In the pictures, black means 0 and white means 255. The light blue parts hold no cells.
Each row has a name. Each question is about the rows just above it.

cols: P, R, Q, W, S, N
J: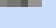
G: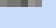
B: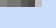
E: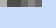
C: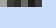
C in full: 163 61 47 105 31 61
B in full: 133 117 117 90 77 190
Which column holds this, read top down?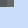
W
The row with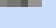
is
J
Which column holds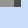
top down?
S

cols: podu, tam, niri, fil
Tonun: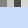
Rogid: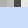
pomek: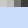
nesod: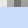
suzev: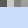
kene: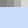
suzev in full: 89 201 131 159
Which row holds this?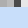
Rogid
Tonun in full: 131 201 75 215
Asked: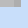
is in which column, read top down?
tam
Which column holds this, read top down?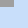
fil
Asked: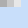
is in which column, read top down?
podu

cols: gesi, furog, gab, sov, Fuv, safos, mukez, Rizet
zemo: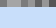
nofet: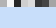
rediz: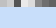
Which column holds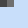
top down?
mukez
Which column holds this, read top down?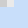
sov
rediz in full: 192 206 85 234 219 136 111 98

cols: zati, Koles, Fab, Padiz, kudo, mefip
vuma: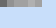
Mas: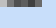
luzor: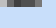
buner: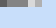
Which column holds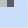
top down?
zati
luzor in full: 191 106 64 80 80 120
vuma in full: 106 146 161 161 176 161
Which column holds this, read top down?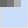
mefip

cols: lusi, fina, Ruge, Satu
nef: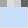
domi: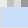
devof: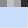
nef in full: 165 221 207 99
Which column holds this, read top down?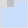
fina
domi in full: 235 193 221 152

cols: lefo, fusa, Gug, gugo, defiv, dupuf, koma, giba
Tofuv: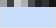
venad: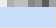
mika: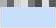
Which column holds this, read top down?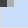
fusa
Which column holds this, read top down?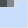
defiv
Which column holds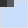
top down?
koma

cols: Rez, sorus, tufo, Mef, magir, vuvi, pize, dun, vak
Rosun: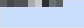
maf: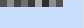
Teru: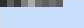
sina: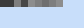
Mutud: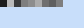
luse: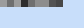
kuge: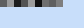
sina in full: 59 59 126 71 141 126 111 126 141
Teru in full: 45 95 59 126 171 111 95 111 95
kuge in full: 95 156 29 83 156 16 111 95 126
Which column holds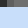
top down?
pize
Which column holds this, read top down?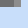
pize

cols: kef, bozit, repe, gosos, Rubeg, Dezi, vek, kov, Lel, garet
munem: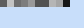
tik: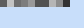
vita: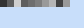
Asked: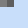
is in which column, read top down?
gosos
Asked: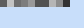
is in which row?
tik

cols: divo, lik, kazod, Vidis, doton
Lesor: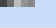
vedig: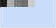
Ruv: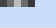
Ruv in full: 68 109 188 109 56
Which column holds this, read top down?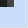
divo
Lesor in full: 68 109 188 148 136
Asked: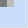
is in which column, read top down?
kazod

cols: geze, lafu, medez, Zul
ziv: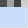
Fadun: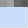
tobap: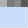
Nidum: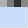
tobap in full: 177 122 136 90
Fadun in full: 149 161 106 90
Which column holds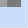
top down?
lafu
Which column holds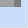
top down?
lafu
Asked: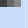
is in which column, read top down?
medez
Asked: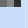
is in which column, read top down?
medez

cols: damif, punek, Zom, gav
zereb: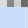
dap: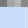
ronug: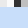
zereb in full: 220 136 205 107
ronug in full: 234 250 51 191
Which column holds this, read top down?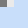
damif

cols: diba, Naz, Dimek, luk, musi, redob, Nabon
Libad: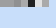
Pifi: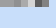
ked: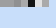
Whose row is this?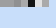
ked
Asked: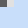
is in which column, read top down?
redob
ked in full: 158 158 144 170 20 225 170
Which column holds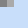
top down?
Nabon

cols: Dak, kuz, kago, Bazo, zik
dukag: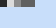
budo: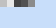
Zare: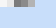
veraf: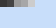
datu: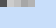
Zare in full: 246 231 123 139 179
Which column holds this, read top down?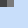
kago
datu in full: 82 204 192 167 179

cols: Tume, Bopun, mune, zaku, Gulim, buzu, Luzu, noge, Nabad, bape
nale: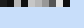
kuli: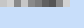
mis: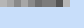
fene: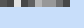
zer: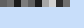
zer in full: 97 111 28 124 97 28 167 210 44 111
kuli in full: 198 210 138 198 138 124 97 85 138 210
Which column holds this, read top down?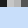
Tume

